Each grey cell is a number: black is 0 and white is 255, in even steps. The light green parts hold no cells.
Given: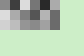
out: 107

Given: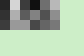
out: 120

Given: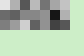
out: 87

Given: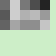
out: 197

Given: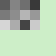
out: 203

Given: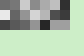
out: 159

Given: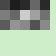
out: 137

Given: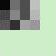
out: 152

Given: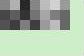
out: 103
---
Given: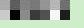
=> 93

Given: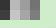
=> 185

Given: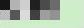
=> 179

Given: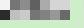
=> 117

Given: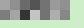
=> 144

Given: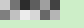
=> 116

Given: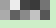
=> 236
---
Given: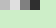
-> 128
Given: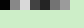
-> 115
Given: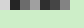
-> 69
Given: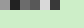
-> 217
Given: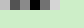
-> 114
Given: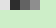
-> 99
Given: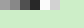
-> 251
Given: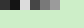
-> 121
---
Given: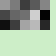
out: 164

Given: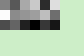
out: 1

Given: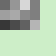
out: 75

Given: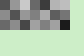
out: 128

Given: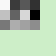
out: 173

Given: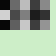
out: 199
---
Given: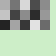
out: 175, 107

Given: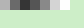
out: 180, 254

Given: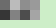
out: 108, 165

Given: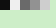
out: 14, 206

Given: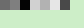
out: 108, 73

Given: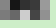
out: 133, 145
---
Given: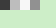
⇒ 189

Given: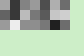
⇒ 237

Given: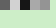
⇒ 210

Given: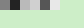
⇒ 35

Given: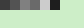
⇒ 83

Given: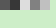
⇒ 55

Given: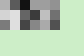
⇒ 223

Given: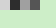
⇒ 45

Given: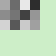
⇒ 88
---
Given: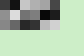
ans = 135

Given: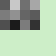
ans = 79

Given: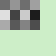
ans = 170

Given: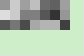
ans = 86

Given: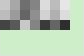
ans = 68

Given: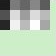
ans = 38

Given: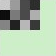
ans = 132

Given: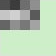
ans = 101
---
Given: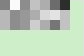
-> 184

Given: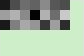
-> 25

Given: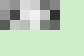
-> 90

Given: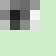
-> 191

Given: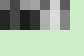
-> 38

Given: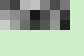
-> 202

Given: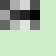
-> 103

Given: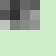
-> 193

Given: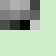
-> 76

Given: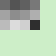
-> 187
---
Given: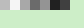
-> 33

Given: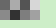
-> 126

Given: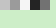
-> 36

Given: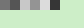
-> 220

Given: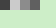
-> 140

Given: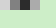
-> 44

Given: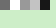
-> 195

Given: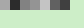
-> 97

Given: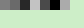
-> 0
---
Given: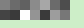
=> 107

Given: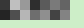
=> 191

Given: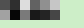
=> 47

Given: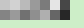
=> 210

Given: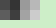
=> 52

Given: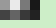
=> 234

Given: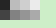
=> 188

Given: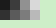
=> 60
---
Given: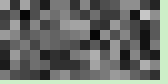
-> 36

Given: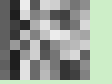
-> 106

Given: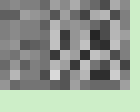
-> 105

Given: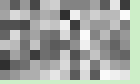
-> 80

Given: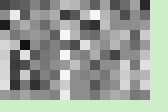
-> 213

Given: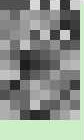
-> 80
